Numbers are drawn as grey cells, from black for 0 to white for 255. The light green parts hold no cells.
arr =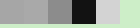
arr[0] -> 166
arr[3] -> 18
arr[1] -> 169

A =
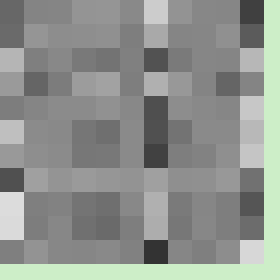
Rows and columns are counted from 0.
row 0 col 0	103
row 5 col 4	111
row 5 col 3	118
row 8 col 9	126
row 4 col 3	139
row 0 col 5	137
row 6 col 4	120
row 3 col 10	132
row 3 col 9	101
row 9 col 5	126
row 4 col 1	133
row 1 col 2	141
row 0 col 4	149
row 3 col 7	152
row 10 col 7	134
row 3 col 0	154
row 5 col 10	184
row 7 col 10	113
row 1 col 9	144
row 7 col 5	147
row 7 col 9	152
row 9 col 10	108
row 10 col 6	51
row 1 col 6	169
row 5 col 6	80
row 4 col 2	139
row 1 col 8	134
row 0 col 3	148
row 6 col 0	153
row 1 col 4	144
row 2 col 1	127

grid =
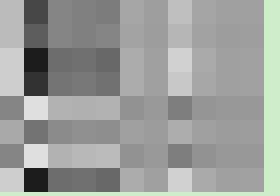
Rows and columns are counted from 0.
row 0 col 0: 187
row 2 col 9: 159
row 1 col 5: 163
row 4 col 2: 178
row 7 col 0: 206
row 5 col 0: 169
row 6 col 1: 222
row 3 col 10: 161
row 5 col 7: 173
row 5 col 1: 114
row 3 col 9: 159
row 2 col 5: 172
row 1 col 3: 128
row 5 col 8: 159
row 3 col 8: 167
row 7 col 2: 109
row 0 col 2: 132
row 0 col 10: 159
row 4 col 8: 149
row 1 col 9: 157
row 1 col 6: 157
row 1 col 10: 158
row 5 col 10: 157
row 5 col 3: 144

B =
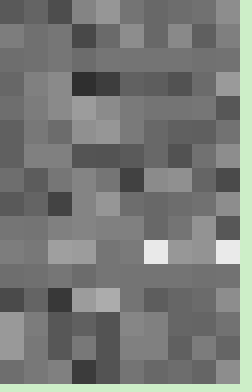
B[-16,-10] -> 89
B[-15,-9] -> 112
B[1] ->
[125, 112, 118, 72, 106, 141, 104, 137, 95, 127]
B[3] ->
[103, 128, 138, 47, 61, 97, 93, 82, 107, 154]
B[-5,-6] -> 117
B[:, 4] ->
[150, 106, 117, 61, 139, 150, 83, 117, 150, 128, 117, 117, 172, 83, 83, 83]
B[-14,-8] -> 118
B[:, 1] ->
[100, 112, 112, 128, 124, 120, 128, 92, 100, 116, 120, 112, 100, 124, 120, 120]
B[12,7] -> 102
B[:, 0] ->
[89, 125, 110, 103, 110, 96, 96, 110, 89, 117, 125, 110, 74, 153, 153, 110]
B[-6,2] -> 159
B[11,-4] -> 116
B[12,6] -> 93
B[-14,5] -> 116
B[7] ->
[110, 92, 118, 132, 117, 65, 139, 144, 101, 74]
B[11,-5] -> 116
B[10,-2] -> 147
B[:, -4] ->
[104, 104, 116, 93, 116, 104, 104, 139, 104, 104, 233, 116, 93, 128, 128, 104]
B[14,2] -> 87
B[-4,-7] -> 156
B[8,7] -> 109
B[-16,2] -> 77
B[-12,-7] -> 156
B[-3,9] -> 114
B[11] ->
[110, 112, 118, 108, 117, 116, 116, 116, 113, 114]
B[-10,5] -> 90
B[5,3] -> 144
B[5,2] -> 108

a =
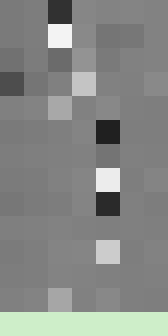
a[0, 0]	122
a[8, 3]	132
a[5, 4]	32
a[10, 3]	133
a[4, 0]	128
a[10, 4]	204
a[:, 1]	[125, 125, 124, 117, 131, 124, 127, 124, 123, 128, 126, 126, 131]
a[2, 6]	130
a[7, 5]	126
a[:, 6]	[130, 130, 130, 137, 126, 126, 127, 132, 125, 127, 130, 128, 126]
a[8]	[119, 123, 125, 132, 42, 128, 125]
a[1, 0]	122
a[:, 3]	[134, 137, 147, 196, 129, 132, 129, 133, 132, 128, 133, 130, 129]
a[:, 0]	[122, 122, 113, 77, 128, 122, 125, 123, 119, 127, 123, 125, 128]
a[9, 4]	127
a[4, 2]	168
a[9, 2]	130
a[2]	[113, 124, 107, 147, 122, 129, 130]

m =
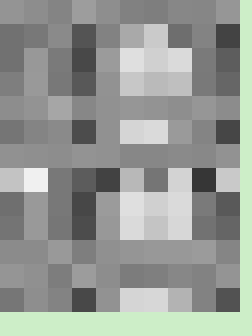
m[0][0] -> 148
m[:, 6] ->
[126, 202, 208, 186, 147, 218, 135, 117, 208, 196, 152, 127, 215]
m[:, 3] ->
[157, 84, 72, 88, 135, 76, 147, 92, 71, 76, 126, 156, 72]
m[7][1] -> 240
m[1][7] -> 110
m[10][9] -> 133
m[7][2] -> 120
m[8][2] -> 120
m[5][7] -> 154
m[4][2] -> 166
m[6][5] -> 135
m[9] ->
[116, 153, 118, 76, 152, 218, 196, 215, 114, 101]
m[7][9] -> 201
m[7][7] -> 211
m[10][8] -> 155
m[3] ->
[126, 153, 120, 88, 146, 199, 186, 191, 121, 102]
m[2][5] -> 223
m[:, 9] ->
[150, 67, 93, 102, 140, 70, 146, 201, 89, 101, 133, 148, 82]
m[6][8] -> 136
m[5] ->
[117, 132, 138, 76, 145, 213, 218, 154, 132, 70]
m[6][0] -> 145
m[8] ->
[111, 153, 120, 71, 155, 223, 208, 218, 122, 89]
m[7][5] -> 184
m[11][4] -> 141
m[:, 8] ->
[134, 131, 122, 121, 150, 132, 136, 54, 122, 114, 155, 130, 130]
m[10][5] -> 149

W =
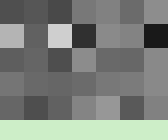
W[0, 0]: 79
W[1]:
[180, 97, 207, 48, 138, 131, 25]
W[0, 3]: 120
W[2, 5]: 103
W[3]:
[117, 105, 102, 107, 120, 123, 137]
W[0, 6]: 141
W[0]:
[79, 86, 73, 120, 129, 107, 141]
